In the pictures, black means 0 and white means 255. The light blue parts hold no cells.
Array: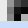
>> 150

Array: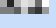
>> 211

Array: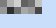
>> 97

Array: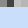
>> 67

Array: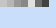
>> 224

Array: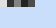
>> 131

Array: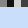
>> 18

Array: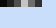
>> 196

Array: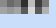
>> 189

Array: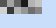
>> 27
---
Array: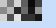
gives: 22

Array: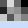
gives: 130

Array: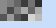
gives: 186

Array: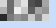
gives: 213

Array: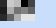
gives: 228

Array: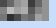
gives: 146

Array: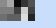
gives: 37
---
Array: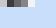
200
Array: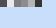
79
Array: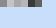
139
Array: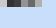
202
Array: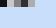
18
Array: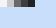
244
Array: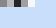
135
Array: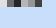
224
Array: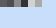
92
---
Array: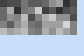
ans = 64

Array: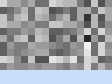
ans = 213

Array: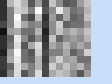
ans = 48

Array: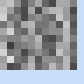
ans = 183

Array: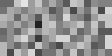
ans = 104
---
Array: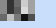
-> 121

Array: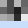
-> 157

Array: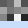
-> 52

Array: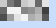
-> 174

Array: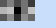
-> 44

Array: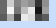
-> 219

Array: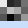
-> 8

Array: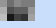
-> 64
